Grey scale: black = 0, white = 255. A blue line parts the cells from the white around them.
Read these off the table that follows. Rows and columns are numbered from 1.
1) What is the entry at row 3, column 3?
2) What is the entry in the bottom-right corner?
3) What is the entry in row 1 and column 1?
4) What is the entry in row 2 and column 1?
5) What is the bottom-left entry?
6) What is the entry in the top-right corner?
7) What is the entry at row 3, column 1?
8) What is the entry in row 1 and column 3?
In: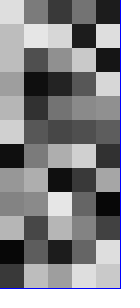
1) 144
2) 201
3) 222
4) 189
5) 57
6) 28
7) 189
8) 57
